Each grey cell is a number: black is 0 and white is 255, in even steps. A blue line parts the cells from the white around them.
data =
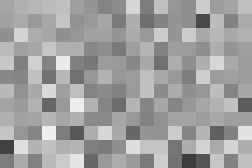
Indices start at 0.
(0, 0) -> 165
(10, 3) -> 193
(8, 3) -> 181
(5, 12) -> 152
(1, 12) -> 148
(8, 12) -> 162
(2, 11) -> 203
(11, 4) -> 202
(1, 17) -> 170
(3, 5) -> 175
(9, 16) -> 129
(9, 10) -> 149
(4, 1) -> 127
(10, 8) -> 142
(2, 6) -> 160
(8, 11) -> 146
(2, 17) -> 177
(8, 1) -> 161
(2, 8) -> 149
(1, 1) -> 170
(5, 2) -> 192
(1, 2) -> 152
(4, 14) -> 174
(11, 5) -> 227
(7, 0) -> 163
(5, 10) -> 191
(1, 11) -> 131
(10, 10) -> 195
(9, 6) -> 173
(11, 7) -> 154
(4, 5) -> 128
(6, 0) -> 184
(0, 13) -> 142
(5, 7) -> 178
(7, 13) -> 151
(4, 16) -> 169
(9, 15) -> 96
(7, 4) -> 152
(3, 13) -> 155

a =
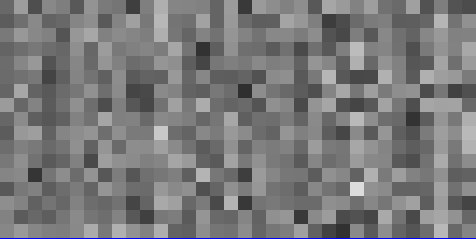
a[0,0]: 104
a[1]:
[92, 111, 137, 99, 104, 133, 142, 89, 132, 160, 120, 183, 116, 112, 162, 100, 153, 107, 94, 95, 164, 151, 127, 61, 76, 107, 123, 127, 93, 94, 102, 181, 115, 145]
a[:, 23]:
[166, 61, 83, 88, 134, 182, 132, 166, 104, 93, 122, 109, 145, 115, 143, 156, 66]
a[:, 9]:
[63, 160, 133, 128, 108, 90, 69, 87, 130, 122, 141, 139, 86, 109, 69, 88, 146]
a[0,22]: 88
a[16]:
[135, 153, 134, 127, 125, 137, 171, 120, 176, 146, 129, 174, 99, 96, 142, 117, 114, 140, 101, 118, 125, 160, 97, 66, 49, 138, 90, 142, 100, 85, 109, 184, 104, 132]
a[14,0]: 142
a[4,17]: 121
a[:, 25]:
[130, 107, 126, 188, 176, 72, 118, 69, 185, 138, 167, 155, 98, 220, 111, 82, 138]
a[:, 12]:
[133, 116, 118, 166, 143, 153, 131, 161, 133, 109, 138, 165, 127, 137, 160, 125, 99]
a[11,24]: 117
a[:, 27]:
[113, 127, 136, 133, 147, 177, 122, 163, 110, 150, 132, 134, 122, 139, 118, 169, 142]
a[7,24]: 83
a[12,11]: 119
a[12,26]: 177
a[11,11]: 133
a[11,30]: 114
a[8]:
[103, 139, 95, 87, 97, 130, 114, 165, 128, 130, 105, 137, 133, 126, 103, 118, 167, 95, 112, 110, 123, 100, 138, 104, 133, 185, 142, 110, 105, 51, 93, 149, 120, 175]
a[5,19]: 139
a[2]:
[121, 152, 136, 129, 84, 151, 167, 129, 139, 133, 126, 175, 118, 101, 131, 114, 149, 131, 115, 136, 136, 124, 141, 83, 72, 126, 88, 136, 112, 99, 135, 153, 129, 130]
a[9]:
[92, 152, 158, 98, 133, 141, 148, 110, 143, 122, 122, 200, 109, 100, 136, 123, 153, 139, 108, 99, 149, 128, 136, 93, 70, 138, 89, 150, 95, 80, 123, 158, 141, 185]
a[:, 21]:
[142, 151, 124, 74, 98, 89, 92, 74, 100, 128, 105, 90, 118, 93, 107, 57, 160]
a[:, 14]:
[129, 162, 131, 50, 69, 135, 94, 172, 103, 136, 91, 99, 180, 80, 123, 149, 142]
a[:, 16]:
[155, 153, 149, 145, 127, 93, 109, 100, 167, 153, 145, 163, 105, 144, 179, 102, 114]
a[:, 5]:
[88, 133, 151, 143, 134, 132, 119, 144, 130, 141, 144, 129, 108, 123, 130, 138, 137]
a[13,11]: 152

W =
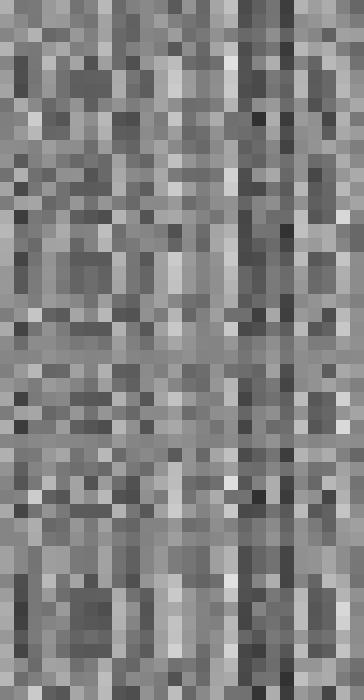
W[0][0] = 176
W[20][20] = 109
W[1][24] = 143
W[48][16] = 169
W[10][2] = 130
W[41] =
[133, 78, 119, 185, 117, 164, 82, 159, 107, 80, 149, 172, 188, 108, 100, 110, 224, 82, 132, 174, 68, 132, 101, 185, 169, 114]
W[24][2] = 140
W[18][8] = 178
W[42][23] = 102
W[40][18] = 101
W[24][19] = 142
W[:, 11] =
[128, 157, 130, 125, 172, 161, 163, 163, 123, 127, 163, 151, 168, 164, 137, 163, 123, 134, 161, 160, 158, 160, 124, 161, 145, 133, 127, 159, 165, 137, 160, 135, 128, 148, 171, 123, 161, 131, 140, 150, 150, 172, 161, 163, 164, 158, 162, 146, 123, 121]
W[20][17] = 103
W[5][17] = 83
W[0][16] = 192
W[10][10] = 144
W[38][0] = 133
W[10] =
[140, 139, 130, 157, 142, 141, 109, 155, 109, 100, 144, 163, 137, 114, 105, 137, 166, 95, 106, 134, 67, 137, 147, 164, 145, 126]
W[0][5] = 115
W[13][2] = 118
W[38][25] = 154
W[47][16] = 182
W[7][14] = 111
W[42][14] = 128
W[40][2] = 116
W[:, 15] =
[165, 156, 145, 164, 111, 141, 143, 124, 171, 145, 137, 148, 117, 145, 141, 117, 164, 166, 146, 143, 143, 148, 159, 140, 132, 132, 145, 150, 127, 142, 116, 129, 165, 140, 111, 171, 146, 142, 135, 159, 159, 110, 140, 117, 128, 143, 140, 162, 164, 168]
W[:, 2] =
[121, 120, 178, 120, 119, 117, 120, 137, 204, 183, 130, 128, 112, 118, 165, 120, 123, 106, 115, 122, 123, 125, 197, 116, 140, 133, 183, 124, 122, 166, 119, 136, 121, 132, 120, 204, 115, 173, 170, 116, 116, 119, 119, 120, 122, 123, 112, 107, 126, 202]
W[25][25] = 138
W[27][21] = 137
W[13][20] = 91
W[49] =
[129, 142, 202, 95, 86, 166, 139, 185, 84, 78, 146, 121, 189, 104, 137, 168, 114, 113, 52, 173, 60, 153, 137, 70, 177, 132]
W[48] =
[183, 109, 126, 141, 171, 128, 131, 189, 108, 137, 133, 123, 82, 141, 107, 164, 169, 72, 114, 115, 50, 191, 165, 171, 124, 104]
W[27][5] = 132
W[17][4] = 163
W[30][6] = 85
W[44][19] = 113
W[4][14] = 99
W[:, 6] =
[131, 116, 128, 132, 82, 96, 93, 95, 142, 131, 109, 116, 84, 91, 114, 85, 131, 130, 91, 109, 109, 113, 136, 89, 125, 132, 131, 113, 88, 114, 85, 131, 131, 117, 83, 142, 91, 121, 125, 119, 120, 82, 95, 85, 88, 108, 87, 124, 131, 139]
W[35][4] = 85

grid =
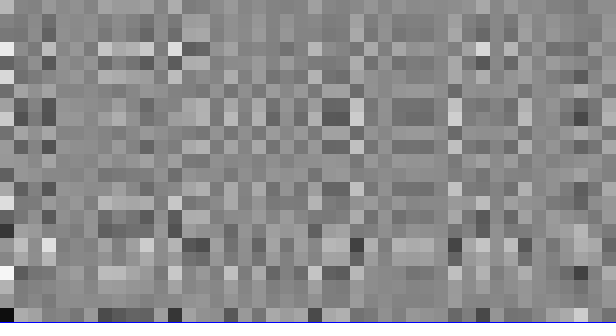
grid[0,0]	183
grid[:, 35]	[135, 136, 136, 134, 137, 130, 143, 131, 127, 143, 132, 139, 142, 131, 132, 137, 145, 145, 143, 126, 134, 136, 149]
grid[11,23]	149
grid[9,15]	147
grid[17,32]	69
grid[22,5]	119
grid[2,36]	112
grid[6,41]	168
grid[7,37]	176
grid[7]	[160, 97, 131, 85, 148, 144, 141, 137, 157, 134, 105, 133, 131, 166, 177, 123, 166, 132, 168, 114, 148, 119, 155, 102, 103, 191, 118, 145, 114, 114, 112, 131, 192, 122, 116, 131, 111, 176, 134, 147, 125, 98, 118, 168]
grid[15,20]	155
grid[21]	[148, 125, 135, 122, 141, 141, 139, 140, 145, 138, 129, 136, 138, 146, 150, 133, 148, 136, 148, 130, 141, 132, 145, 126, 126, 155, 133, 140, 131, 131, 130, 136, 155, 134, 133, 136, 131, 150, 137, 140, 133, 124, 132, 148]
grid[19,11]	121
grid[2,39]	150
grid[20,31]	136
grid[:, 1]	[133, 123, 118, 140, 118, 112, 163, 97, 82, 164, 97, 150, 150, 95, 122, 119, 160, 190, 167, 92, 124, 125, 172]
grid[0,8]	154
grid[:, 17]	[134, 137, 138, 130, 140, 128, 143, 132, 126, 143, 132, 138, 143, 131, 129, 140, 148, 143, 142, 124, 133, 136, 153]
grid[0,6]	132
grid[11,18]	129
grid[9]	[113, 164, 145, 166, 132, 133, 139, 132, 123, 136, 152, 143, 133, 126, 118, 147, 118, 143, 120, 155, 135, 152, 122, 161, 161, 107, 147, 135, 150, 153, 153, 143, 106, 146, 143, 143, 151, 115, 140, 136, 149, 167, 149, 120]
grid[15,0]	99
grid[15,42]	121
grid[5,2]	123
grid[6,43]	120
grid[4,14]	175
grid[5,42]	135
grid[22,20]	156
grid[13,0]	167
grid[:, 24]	[130, 127, 124, 132, 125, 110, 161, 103, 88, 161, 104, 147, 152, 101, 118, 126, 163, 179, 162, 92, 123, 126, 176]
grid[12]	[96, 150, 146, 136, 136, 132, 143, 117, 121, 125, 126, 145, 110, 146, 140, 140, 121, 143, 131, 149, 144, 148, 116, 149, 152, 129, 133, 140, 135, 143, 141, 140, 126, 134, 117, 142, 131, 130, 136, 145, 149, 162, 139, 129]
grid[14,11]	126
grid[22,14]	145
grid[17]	[149, 190, 141, 224, 125, 136, 129, 163, 127, 159, 204, 140, 180, 87, 77, 160, 113, 143, 100, 164, 117, 159, 135, 183, 179, 65, 175, 125, 179, 171, 175, 148, 69, 167, 196, 145, 189, 87, 147, 118, 147, 177, 169, 102]
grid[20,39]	133
